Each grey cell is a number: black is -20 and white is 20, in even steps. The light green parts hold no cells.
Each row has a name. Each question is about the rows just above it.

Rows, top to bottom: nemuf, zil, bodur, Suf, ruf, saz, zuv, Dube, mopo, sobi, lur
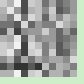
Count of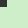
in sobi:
3
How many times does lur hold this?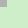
5
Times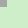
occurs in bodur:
2
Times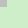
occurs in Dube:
0
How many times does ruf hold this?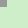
4
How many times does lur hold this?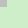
0

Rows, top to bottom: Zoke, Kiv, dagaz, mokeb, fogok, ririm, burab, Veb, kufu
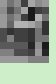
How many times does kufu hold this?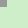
4
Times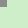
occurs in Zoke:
2
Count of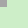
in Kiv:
1
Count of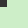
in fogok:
3
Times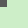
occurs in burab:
4

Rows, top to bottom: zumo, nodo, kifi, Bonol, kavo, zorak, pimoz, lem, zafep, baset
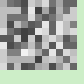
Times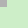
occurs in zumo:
2
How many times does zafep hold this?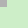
5
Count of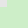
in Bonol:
2

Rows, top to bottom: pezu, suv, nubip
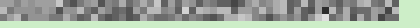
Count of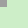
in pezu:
10
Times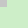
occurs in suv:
0
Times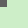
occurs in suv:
8

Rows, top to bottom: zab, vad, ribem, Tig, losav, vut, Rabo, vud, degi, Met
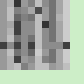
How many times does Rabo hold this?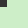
0
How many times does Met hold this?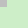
4
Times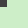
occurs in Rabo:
4
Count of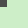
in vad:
1
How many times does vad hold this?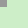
2

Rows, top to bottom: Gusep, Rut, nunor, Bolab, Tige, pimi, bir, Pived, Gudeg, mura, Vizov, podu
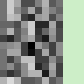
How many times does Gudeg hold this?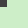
3
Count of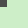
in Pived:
0
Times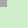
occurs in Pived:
3
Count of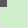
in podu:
3
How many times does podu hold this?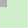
3

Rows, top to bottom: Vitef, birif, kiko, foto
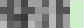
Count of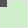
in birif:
6
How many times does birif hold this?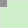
3
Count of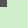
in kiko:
1

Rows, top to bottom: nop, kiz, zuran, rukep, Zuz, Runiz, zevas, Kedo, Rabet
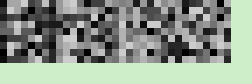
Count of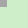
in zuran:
2
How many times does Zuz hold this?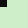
3
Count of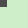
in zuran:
4

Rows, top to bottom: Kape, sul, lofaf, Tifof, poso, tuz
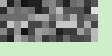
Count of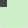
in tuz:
3
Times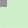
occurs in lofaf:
2
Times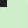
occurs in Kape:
4
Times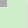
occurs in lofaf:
3
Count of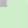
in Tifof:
0
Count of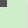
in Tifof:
1
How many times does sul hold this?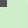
3

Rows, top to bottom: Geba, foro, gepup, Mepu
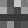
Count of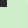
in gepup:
0
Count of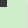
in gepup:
4
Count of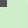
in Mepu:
1

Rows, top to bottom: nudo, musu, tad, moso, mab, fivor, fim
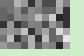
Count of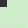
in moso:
3
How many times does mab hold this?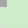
2
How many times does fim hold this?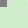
3

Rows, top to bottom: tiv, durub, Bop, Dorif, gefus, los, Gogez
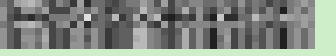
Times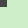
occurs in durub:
7
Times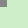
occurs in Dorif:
10

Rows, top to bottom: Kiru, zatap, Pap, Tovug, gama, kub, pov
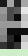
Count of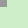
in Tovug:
3
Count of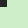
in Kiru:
1
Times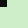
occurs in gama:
3
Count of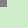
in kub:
1
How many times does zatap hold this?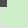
1

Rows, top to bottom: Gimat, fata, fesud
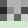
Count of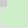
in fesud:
2
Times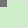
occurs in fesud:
0
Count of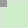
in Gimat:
0
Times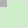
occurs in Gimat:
2
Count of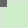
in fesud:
2
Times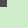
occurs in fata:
1
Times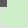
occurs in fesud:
0

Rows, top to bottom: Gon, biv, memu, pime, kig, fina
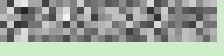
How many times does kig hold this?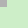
9
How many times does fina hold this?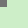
3

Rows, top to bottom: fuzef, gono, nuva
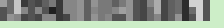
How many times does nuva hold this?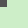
7
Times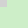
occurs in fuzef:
2
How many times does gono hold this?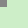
6
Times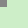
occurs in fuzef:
3
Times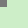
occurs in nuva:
1
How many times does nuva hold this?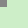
6
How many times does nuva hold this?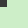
1

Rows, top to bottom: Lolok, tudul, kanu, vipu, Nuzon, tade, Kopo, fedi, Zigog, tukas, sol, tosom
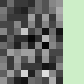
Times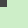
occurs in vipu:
3
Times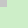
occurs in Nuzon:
1
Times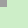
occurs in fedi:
4
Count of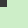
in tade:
0
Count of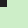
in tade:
0
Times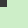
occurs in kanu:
5
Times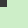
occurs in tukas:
4

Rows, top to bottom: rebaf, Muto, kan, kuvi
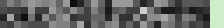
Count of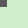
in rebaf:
7
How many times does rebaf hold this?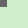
3
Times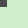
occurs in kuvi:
6
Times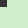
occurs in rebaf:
1
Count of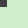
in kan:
4
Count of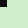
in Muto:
0
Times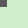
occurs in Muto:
3

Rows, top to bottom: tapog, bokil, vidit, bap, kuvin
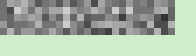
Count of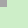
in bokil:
5
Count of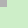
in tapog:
1
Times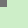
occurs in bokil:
6
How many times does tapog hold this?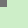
6
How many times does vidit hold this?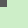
3
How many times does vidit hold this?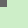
6

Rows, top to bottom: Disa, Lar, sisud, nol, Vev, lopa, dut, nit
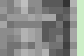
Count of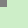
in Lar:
2
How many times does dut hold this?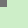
5
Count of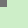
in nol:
2
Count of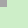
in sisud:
4
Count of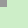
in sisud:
4
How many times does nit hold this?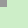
2

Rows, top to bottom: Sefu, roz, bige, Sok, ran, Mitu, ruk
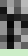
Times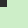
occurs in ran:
0
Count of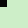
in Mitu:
1
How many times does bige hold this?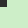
2
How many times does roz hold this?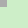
2
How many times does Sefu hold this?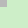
1
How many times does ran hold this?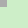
0

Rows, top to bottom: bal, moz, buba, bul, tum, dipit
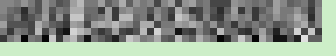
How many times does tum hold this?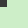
8
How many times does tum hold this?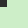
2
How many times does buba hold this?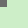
5
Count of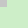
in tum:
1
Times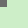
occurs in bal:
3

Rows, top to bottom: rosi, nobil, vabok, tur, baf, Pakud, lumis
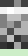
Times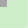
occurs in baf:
0
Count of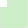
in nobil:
1
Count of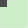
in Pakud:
0
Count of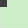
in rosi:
3
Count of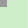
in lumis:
0
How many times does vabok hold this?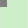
1
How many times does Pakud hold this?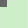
0

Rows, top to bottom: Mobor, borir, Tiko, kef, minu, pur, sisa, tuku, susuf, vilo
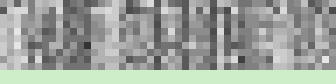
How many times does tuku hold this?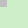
4
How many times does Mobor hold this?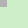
8

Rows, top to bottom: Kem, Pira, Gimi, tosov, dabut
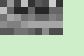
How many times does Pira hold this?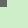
4
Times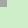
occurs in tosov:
5
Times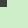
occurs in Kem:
1
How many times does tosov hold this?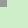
1
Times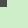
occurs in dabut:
3
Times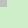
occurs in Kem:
1
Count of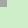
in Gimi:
1

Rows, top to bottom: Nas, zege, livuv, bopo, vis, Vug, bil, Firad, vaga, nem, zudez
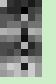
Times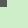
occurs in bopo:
2
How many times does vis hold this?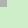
2
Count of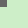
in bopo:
0

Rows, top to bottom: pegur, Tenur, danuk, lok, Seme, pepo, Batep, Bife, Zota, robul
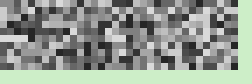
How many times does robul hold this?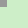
3
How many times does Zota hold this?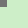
8
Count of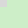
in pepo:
7
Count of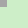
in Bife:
6
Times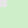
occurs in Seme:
0

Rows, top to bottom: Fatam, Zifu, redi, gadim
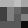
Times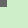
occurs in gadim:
0
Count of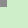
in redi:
0

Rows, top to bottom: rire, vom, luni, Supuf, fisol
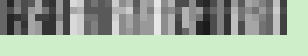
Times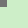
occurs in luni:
4
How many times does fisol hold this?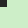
2
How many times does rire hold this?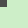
4

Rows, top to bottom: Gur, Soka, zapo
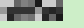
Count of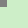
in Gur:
1
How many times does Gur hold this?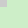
4
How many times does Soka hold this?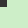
6
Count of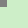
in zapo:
1
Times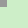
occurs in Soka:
2
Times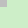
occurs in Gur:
0
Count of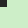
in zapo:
2

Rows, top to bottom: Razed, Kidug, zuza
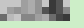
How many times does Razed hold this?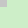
5
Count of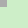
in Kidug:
1
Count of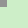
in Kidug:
2

